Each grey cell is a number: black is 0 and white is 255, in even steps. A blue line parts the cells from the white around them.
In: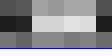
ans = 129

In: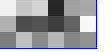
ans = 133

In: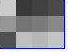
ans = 183

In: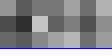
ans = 112

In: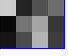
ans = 179

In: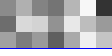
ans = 239
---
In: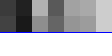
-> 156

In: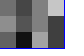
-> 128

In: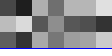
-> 79

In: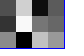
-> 118

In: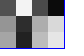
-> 173

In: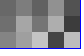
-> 174
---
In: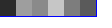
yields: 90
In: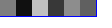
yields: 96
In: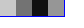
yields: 150
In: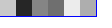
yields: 174
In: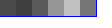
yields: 118
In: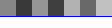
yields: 193
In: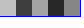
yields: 133
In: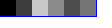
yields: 117
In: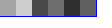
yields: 96
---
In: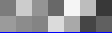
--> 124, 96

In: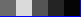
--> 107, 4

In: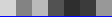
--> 213, 152

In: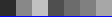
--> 44, 167

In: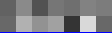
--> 98, 104

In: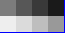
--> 124, 153

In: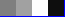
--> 127, 14

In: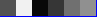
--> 82, 144

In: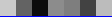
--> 202, 188
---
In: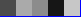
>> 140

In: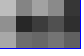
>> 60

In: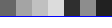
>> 220

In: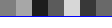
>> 91

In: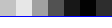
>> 82

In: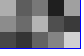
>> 180
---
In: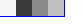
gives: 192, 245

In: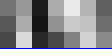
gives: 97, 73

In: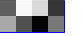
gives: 54, 168

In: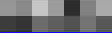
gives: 170, 61

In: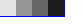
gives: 29, 228

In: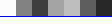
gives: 40, 252

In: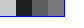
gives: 122, 202

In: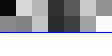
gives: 146, 138

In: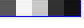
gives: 18, 87

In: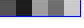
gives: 202, 82
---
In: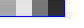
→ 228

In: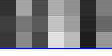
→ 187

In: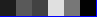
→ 224

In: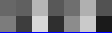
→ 140

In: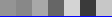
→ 212

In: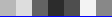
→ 78

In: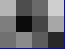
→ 139

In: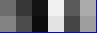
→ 227

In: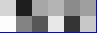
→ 232

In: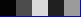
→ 217
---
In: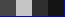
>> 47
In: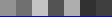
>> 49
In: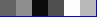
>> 253
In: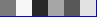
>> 87
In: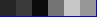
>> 198
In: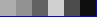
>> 76
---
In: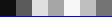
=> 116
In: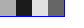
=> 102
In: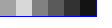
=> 19
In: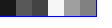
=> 129
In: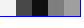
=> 159
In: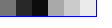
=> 235
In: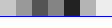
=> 237
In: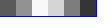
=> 53
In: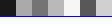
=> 208
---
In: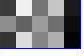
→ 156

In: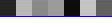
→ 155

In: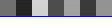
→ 77

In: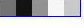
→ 146

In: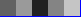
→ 33

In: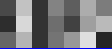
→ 110
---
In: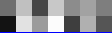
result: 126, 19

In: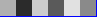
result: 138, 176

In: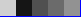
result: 146, 208

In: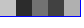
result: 176, 197

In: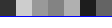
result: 100, 50

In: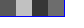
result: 109, 88
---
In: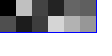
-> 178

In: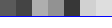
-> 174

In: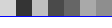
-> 169

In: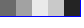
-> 162

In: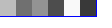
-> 147

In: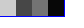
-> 71

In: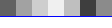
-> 191

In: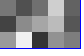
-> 187

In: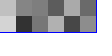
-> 177
